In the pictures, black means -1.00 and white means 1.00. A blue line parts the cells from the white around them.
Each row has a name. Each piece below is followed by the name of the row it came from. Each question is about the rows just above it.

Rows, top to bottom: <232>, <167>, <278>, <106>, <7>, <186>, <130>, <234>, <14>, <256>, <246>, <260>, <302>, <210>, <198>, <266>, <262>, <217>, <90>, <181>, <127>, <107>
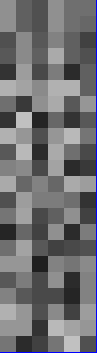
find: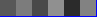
<217>
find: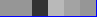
<127>
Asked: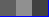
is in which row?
<210>
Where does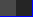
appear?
<90>
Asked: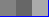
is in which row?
<260>
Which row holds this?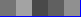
<210>

